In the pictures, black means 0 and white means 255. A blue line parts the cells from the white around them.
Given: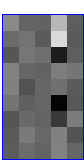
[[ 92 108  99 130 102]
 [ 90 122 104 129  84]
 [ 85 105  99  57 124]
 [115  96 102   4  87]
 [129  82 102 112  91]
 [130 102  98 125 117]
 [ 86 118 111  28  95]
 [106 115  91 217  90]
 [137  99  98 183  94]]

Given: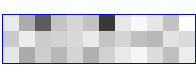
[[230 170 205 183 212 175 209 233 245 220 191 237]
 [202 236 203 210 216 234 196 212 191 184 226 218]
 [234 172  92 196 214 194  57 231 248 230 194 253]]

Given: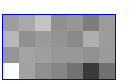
[[254 162 143 133 114  59 113]
 [149 163 158 152 152 145 154]
 [183 144 154 147 138 174 156]
 [158 169 195 143 150 125 155]]

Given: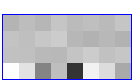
[[254 226 132 190  52 242 220 169]
 [193 192 185 184 196 204 193 198]
 [195 191 199 204 183 178 184 178]
 [180 189 182 197 187 191 186 197]]

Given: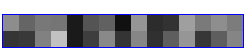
[[ 53  57 129 193  26  62 137  52 134  48  94 150  55  94 133]
 [141 101 120 117  26  84  97  17 149  44  50 159 122 142 124]]

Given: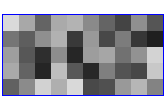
[[ 97 139 210 175 217  73  80 153 182 131]
 [169  99  37 190  88  40 127  83  71 200]
 [158  87  46 141  38 157 166 113 146 211]
 [117  94 143 177  57 153  72 124  55  31]
 [218 168 100 170 179 138 100  68 143  85]]
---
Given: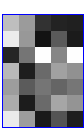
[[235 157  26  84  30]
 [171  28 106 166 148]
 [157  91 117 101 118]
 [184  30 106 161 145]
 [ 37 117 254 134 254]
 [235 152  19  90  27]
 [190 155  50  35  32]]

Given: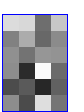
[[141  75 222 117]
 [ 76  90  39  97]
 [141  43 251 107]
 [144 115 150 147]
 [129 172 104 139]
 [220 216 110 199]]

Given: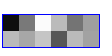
[[186 167 197  86 186 162]
 [ 14 121 251 187 116 159]]

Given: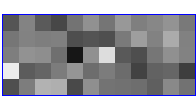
[[ 79 125 178 175  73 143 115 113 110  95 137 114]
 [237  92 101 124 149 109 124 108  66  98 102  62]
 [126 146 142 111  22 144 221  89  78 118 144 130]
 [118 130 126 128  78  84  79 122 158 130 171 129]
 [ 85 131  90  71 115 145 117 152 127 135 147 121]]

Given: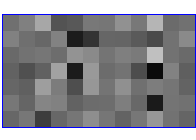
[[103 119  61 103 118 142 118  99 119 151 114 101]
 [119 101 133 129  98 108 109 126 104  26 116 113]
 [102  96 158 124  78 151 116 144 112 125 117  99]
 [ 98  80  97 162  27 153 108 115  77  11 130  95]
 [105 114 118 109 147 138 116 127 122 192 114 106]
 [129 111 103 130  28  51 102 101  90  74 114 138]
 [112 128 167  83  88 120 118 145 120 181 107 113]]

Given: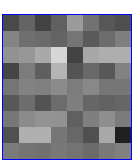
[[123 116 113 120 115 107 121 128]
 [ 80 176 176 118 103  80 168  32]
 [119 139 147 146  96 127 142 123]
 [ 88 109  83 108 127 102  98 102]
 [117 130 128 139 124 136 118 118]
 [ 69 124  95 180  84 105  88 130]
 [146 151 169 214  67 167 174 174]
 [132 111 107 100 117  90 108 127]
 [ 73 100  67  96 155 114  87  79]]

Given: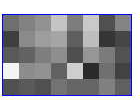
[[ 81  90  80 115 102 102 128  96]
 [244 141 146  98 206  43 112  66]
 [ 89  99 126 142  79 150 123  82]
 [ 63 138 157 165  94 189  53  70]
 [112 130 145 196 125 201  80 131]]
